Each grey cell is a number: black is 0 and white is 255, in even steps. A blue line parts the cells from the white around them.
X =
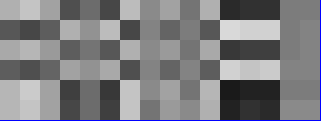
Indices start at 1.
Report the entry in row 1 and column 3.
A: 162
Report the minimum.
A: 26
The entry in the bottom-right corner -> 138
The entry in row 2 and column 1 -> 87
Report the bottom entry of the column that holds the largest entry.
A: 34
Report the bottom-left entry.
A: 182
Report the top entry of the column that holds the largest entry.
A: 42
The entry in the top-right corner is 124
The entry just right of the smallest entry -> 34
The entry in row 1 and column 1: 176
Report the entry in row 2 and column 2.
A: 71
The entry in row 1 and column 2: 196
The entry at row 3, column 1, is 169
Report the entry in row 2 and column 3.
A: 93
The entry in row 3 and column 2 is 182
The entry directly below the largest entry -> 56

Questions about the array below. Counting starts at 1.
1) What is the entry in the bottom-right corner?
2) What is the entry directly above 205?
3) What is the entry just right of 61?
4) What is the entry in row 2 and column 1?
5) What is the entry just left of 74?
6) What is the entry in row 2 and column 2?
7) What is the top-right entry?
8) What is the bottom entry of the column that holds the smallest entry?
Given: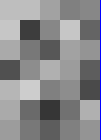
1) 148
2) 141
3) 135
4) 198
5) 141
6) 61
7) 135
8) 93

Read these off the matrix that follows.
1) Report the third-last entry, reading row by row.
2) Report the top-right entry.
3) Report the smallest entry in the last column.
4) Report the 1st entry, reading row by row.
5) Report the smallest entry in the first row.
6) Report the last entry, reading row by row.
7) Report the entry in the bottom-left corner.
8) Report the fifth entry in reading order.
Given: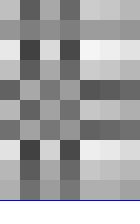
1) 175
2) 183
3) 104
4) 191
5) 92
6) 162
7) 175
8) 204
